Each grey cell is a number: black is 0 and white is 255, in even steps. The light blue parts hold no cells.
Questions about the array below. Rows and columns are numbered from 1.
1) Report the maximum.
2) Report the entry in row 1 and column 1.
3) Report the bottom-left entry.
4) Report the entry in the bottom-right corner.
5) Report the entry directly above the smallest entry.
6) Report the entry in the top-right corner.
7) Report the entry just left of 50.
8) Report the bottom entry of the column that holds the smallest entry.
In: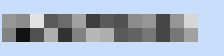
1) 226
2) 150
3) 130
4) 162
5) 140
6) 214
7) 174
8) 18

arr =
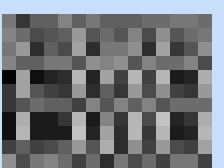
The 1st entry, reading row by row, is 119
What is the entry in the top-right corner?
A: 108
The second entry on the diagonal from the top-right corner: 108
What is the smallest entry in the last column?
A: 65
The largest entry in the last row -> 143
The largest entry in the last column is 182
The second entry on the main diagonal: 108
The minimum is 3
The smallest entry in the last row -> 45
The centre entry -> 96
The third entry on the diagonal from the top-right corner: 54
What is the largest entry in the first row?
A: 131
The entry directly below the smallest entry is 54
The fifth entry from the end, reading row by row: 108
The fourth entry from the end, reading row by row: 65
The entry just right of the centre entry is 54
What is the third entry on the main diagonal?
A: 45

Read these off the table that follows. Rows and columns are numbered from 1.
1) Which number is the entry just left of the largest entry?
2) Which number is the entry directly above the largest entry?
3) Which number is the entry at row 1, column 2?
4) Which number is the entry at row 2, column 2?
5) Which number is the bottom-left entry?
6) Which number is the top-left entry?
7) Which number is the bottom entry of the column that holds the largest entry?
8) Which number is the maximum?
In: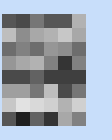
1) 199
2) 159
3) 74
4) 141
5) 86
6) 86
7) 31
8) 226

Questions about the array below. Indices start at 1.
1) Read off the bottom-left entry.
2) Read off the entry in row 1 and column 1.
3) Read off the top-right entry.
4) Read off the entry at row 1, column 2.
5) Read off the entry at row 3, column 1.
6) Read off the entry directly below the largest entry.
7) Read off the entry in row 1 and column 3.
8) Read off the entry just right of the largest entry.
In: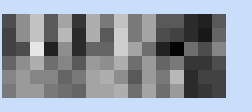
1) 121
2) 77
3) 89
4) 142
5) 66
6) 174
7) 194
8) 33

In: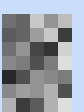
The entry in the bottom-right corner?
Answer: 222
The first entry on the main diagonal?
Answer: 112
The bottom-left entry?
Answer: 177
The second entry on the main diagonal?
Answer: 101
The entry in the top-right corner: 189
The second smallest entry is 51
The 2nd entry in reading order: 101
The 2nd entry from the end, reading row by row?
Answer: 177
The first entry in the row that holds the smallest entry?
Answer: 40

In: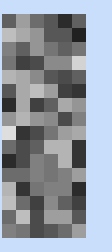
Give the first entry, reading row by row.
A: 96
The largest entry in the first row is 158
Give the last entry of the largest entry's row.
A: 169
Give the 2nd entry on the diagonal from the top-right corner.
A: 87
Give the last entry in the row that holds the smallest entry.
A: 33
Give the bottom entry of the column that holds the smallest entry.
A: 158
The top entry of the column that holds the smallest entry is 96
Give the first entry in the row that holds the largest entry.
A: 222
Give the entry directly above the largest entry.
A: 149
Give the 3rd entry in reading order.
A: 108
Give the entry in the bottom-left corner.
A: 128
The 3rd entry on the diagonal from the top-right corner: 117
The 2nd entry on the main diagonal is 169
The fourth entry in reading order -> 87
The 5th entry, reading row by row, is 43
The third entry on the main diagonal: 149
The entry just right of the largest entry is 52

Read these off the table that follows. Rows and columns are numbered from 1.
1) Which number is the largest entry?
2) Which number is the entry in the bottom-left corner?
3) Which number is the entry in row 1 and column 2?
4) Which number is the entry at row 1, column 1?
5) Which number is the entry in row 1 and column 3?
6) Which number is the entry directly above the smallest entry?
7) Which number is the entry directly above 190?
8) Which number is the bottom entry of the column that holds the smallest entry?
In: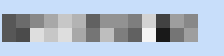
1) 244
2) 87
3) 107
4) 87
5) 136
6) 66
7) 146
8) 25

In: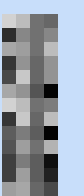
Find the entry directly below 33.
73
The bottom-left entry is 158
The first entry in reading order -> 210
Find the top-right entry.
103
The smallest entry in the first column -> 45
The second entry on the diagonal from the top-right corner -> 113
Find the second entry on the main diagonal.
135
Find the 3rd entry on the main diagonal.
113
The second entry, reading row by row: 188

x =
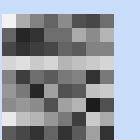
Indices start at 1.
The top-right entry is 110
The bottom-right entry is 50
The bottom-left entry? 91
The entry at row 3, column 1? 71
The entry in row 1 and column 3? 130
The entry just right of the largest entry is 170
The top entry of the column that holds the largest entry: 242
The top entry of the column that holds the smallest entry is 71
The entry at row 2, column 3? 50
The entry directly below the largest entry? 100
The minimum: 28
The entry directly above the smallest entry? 192
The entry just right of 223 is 202

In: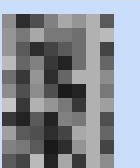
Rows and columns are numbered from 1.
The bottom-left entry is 90
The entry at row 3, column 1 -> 149
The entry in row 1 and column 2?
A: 45
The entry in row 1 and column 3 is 79
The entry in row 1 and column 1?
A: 140
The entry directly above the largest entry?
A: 140
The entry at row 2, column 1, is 149
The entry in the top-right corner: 90
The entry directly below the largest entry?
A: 56
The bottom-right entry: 140

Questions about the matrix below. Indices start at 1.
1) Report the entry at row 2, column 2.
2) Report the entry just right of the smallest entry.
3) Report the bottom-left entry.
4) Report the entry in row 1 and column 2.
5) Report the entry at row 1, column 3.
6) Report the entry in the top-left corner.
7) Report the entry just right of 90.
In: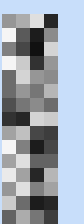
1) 90
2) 212
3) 99
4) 172
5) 223
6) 150
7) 28

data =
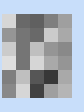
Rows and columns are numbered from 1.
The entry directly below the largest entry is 127
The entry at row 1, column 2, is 105
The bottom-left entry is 137
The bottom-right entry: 181
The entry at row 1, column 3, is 96
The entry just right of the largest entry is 117
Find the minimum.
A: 56
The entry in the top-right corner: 159
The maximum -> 223
